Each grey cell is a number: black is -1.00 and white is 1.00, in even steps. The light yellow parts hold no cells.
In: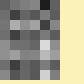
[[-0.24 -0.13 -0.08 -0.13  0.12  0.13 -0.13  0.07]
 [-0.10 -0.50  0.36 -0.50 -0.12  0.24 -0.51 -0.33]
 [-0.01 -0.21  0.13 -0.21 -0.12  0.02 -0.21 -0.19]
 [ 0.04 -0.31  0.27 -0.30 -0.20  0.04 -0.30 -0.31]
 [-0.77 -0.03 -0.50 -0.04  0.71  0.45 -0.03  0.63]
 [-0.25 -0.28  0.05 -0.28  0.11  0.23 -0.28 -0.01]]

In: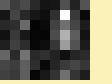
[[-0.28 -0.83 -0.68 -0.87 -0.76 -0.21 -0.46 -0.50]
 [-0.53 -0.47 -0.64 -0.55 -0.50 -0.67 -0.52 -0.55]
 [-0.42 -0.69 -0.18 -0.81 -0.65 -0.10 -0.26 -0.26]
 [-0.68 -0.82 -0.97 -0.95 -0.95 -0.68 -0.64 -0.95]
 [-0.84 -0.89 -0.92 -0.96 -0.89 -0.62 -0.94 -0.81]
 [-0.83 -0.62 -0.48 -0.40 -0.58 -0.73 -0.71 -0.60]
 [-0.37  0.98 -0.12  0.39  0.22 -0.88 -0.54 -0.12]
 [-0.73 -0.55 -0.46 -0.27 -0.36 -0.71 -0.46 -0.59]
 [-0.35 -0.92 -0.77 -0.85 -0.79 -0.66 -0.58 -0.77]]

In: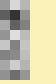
[[ 0.21 -0.26  0.33  0.16  0.55  0.02  0.31  0.14]
 [ 0.69 -0.59 -0.24  0.74  0.02  0.08  0.61 -0.14]
 [ 0.43  0.14  0.01  0.47  0.54  0.49  0.41  0.18]]

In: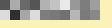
[[-0.33  0.72]
 [ 0.35 -0.63]
 [-0.18  0.31]
 [-0.33  0.72]
 [ 0.40 -0.02]
 [ 0.53 -0.05]
 [ 0.83 -0.11]
 [ 0.19  0.43]
 [-0.02 -0.04]
 [ 0.24  0.07]]

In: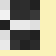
[[ 0.72  0.90 -0.75  0.73  0.83]
 [-0.67 -0.63  0.82 -0.68 -0.60]
 [-0.65 -0.65  0.83 -0.66 -0.73]
 [-0.74 -0.56  0.75 -0.74 -0.67]]

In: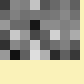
[[-0.55 -0.19  0.19 -0.33 -0.62  0.20]
 [ 0.06  0.00 -0.17  0.57  0.07 -0.87]
 [ 0.00 -0.11 -0.18  0.19 -0.09 -0.25]
 [ 0.53 -0.07 -0.83 -0.44  0.58  0.74]
 [-0.33 -0.10  0.09 -0.24 -0.32  0.38]
 [-0.18 -0.06  0.10  0.64 -0.12 -0.67]
 [-0.01  0.07  0.00  0.04  0.00 -0.25]
 [-0.25 -0.11  0.07  0.34 -0.30 -0.56]]
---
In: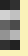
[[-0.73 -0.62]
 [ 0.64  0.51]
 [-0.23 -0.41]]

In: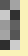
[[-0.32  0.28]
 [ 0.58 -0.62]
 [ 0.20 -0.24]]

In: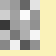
[[ 0.37  0.21]
 [ 0.62  0.26]
 [-0.56  0.24]]

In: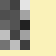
[[-0.27 -0.49]
 [-0.39 -0.36]
 [-0.20 -0.35]]

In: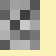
[[-0.01  0.26]
 [-0.27  0.37]
 [ 0.46 -0.46]]

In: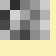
[[ 0.45 -0.65]
 [-0.56  0.65]
 [-0.44  0.39]]

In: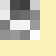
[[ 0.74 -0.43]
 [ 0.84 -0.22]
 [-0.03  0.90]]
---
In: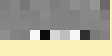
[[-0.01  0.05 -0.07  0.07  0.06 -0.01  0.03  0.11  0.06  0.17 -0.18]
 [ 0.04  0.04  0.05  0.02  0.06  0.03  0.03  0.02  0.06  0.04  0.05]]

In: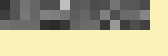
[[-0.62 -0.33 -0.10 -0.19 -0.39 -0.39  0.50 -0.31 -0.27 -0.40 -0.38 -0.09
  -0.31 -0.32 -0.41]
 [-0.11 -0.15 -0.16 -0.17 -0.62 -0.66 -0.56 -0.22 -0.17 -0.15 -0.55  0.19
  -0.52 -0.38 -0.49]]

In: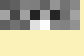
[[-0.31 -0.25  0.00 -0.01 -0.22  0.16 -0.10  0.07]
 [-0.25 -0.11 -0.22  0.76  0.98  0.05  0.02  0.14]]

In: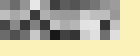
[[ 0.07 -0.15  0.16  0.81  0.23 -0.51 -0.27 -0.34 -0.19 -0.08  0.15  0.22]
 [-0.46  0.08 -0.57  0.01 -0.58  0.53  0.35  0.43  0.77  0.79 -0.59  0.51]]

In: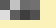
[[-0.30  0.52 -0.15 -0.11]]

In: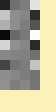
[[-0.73 -0.12 -0.02  0.77]
 [ 0.37  0.11 -0.01 -0.34]
 [ 0.66  0.13  0.06 -0.67]
 [-0.46 -0.10 -0.03  0.53]
 [ 0.13 -0.01  0.06 -0.09]]

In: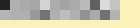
[[-0.73  0.38  0.33  0.31  0.66  0.35  0.29  0.34  0.47 -0.25  0.72  0.53]]
